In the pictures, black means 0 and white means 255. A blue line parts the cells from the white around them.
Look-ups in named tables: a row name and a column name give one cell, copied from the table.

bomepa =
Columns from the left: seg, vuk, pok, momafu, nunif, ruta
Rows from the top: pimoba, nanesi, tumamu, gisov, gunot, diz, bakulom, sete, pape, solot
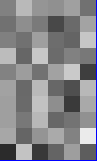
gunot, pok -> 114
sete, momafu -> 103
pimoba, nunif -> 160
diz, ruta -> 184
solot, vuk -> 195
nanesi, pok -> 122
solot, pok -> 56

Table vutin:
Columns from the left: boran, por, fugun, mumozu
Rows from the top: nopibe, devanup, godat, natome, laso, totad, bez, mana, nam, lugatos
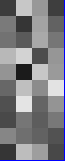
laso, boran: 148
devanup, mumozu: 98
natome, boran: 184
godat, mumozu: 118
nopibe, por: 199
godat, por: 90
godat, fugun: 169
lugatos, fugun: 158
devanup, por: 53
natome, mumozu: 150
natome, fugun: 77
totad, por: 191
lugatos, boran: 53
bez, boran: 80
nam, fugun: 98
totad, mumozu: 227
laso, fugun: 199
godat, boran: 114
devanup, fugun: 163
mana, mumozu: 120

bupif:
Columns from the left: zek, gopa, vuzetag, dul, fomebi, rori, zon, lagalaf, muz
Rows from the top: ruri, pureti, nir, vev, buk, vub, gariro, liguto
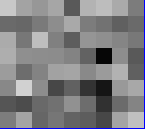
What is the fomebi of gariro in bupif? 145
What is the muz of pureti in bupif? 106
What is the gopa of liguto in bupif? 164
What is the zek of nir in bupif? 171
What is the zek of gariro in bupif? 85
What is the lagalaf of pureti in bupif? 96
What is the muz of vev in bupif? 89
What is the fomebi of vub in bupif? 97
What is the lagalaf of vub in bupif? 153
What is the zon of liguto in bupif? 71
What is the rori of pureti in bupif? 124
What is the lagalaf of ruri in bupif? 170
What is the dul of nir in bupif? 128
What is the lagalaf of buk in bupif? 178
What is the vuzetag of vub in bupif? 141
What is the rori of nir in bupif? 149
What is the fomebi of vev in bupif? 131

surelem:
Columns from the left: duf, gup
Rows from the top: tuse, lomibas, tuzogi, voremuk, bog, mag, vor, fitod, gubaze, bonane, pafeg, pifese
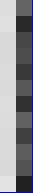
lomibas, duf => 224
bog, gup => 57
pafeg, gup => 83
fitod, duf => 220
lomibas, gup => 41
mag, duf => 218
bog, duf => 219

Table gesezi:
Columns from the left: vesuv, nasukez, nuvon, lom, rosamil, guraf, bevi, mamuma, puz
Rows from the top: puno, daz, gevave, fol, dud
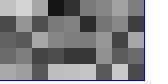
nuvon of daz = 79
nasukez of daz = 148
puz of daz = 64
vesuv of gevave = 98
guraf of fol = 55
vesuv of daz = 73
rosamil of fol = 54
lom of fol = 77
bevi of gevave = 151
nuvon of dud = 87
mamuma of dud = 202
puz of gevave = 168
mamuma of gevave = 67
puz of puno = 127
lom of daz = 123
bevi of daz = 115
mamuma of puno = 163
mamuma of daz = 136

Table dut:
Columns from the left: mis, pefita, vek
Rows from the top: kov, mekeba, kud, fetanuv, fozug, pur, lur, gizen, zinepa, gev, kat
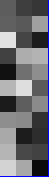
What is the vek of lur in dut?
139
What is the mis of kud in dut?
226
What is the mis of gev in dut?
181
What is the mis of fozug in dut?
17
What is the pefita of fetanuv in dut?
173
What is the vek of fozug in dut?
142
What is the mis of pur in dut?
182
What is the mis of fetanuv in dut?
65
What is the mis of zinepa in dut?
169
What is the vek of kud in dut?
28
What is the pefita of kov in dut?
62
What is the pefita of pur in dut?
222

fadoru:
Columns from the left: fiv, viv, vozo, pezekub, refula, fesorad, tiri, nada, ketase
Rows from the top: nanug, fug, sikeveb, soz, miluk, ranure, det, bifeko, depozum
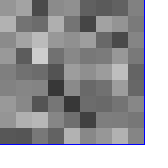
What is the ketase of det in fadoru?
135
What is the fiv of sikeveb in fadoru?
139
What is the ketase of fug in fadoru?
122
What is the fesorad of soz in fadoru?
120
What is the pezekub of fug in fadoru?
175
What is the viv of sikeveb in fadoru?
164
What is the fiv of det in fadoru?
153
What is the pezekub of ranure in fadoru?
55
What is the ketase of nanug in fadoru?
129
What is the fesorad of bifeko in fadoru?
65
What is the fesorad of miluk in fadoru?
143
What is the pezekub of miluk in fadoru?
83
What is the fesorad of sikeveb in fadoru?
158
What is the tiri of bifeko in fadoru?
126
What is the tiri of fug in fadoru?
162
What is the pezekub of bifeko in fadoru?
134

